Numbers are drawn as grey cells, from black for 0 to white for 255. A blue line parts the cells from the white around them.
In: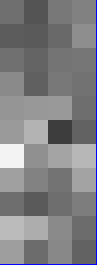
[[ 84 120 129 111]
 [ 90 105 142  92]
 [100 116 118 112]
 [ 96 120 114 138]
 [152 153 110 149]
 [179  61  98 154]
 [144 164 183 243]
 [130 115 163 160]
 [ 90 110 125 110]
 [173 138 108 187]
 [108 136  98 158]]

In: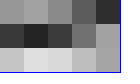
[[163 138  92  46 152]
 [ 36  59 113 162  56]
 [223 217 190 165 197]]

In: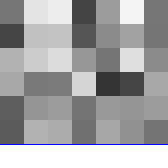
[[228 237  67 156 243 118 118]
 [192 195  86 139 163 117  69]
 [203 220 151 117 223 139 178]
 [121 123 213  52  69 168 168]
 [149 155 115 153 149 155  94]
 [178 172 111 167 145 116  91]]

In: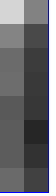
[[130 213]
 [ 73 132]
 [ 60 107]
 [ 57 109]
 [ 55  89]
 [ 38  92]
 [ 50  92]
 [ 65 106]]

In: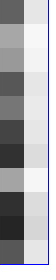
[[230  97]
 [247 167]
 [243 153]
 [230  87]
 [234 118]
 [230  68]
 [220  49]
 [246 164]
 [220  48]
 [214  37]
 [230  87]]

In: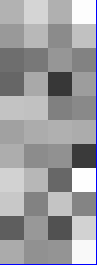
[[213 176 253 178]
 [184 139 193 153]
 [120 150 130 110]
 [169  55 157 102]
 [193 128 137 195]
 [172 176 172 161]
 [140 145  58 173]
 [183 103 254 210]
 [130 196 132 200]
 [152  81 210  94]
 [145 148 249 171]]

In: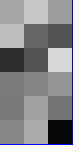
[[198 156 165]
 [100  82 189]
 [ 82 215  44]
 [132 149 123]
 [159 117 121]
 [170   6 133]]

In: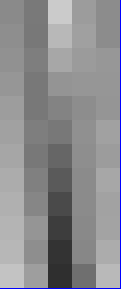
[[121 203 156 140 138]
 [120 184 160 140 142]
 [126 167 155 151 145]
 [120 148 150 150 150]
 [120 131 141 149 157]
 [126 120 144 161 161]
 [120 102 142 156 166]
 [128  90 139 167 172]
 [134  74 139 162 176]
 [149  61 137 163 180]
 [142  51 135 172 183]
 [158  47 111 185 195]]
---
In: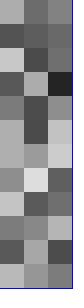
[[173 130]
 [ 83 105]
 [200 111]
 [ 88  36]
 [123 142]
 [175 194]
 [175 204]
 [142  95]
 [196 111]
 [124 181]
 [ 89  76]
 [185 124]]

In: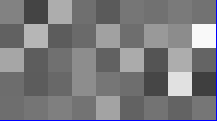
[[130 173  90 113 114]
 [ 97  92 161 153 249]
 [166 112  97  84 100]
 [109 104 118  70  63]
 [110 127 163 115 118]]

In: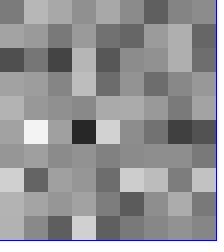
[[123 168 168  95 140]
 [163 121 113 155 102]
 [ 79  68  87 145 110]
 [162 133 108 109 152]
 [179 144 170 153 163]
 [162 160 210 114  82]
 [150 139 129 142 121]
 [208 160 109 188 194]
 [179 150 125 142 121]
 [178  94  95 135 134]]

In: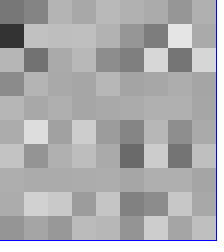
[[119 180 185 171 176]
 [ 51 190 178 125 170]
 [182 170 141 215 214]
 [139 169 183 167 165]
 [182 175 169 176 166]
 [172 161 156 183 170]
 [195 176 170 204 191]
 [174 171 173 175 165]
 [172 201 197 140 168]
 [149 152 183 205 191]]

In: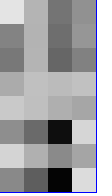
[[228 116]
 [131 110]
 [120 102]
 [171 187]
 [201 175]
 [142  14]
 [212 138]
 [137   4]]

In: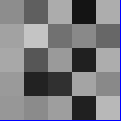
[[141 172 173]
 [162 113 103]
 [168 154 173]
 [154  48 137]
 [151 158 184]]

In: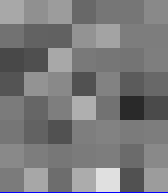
[[169 156 118 137]
 [114  96 163 124]
 [ 72 168 117 127]
 [ 85 136 129 103]
 [123 127 114  73]
 [117  80 129 125]
 [137 119 125 136]
 [122 109 224 156]]

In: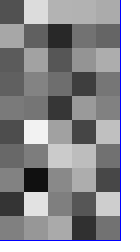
[[ 81 179 171]
 [167  40 101]
 [ 91  86 173]
 [ 96 110 118]
 [122  54 129]
 [ 77 161 192]
 [104 203 113]
 [130 137  71]
 [ 52 127 206]
 [128 170 114]]

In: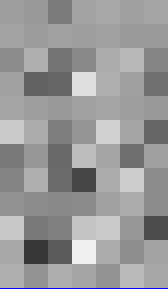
[[158 122 168 165]
 [163 161 162 154]
 [140 114 171 133]
 [162 102 175 112]
 [164 153 164 153]
 [201 127 209 101]
 [121 105 164 159]
 [131 107 172 140]
 [145 136 161 140]
 [199 128 202  76]
 [169  91 171 163]
 [176 173 147 166]]
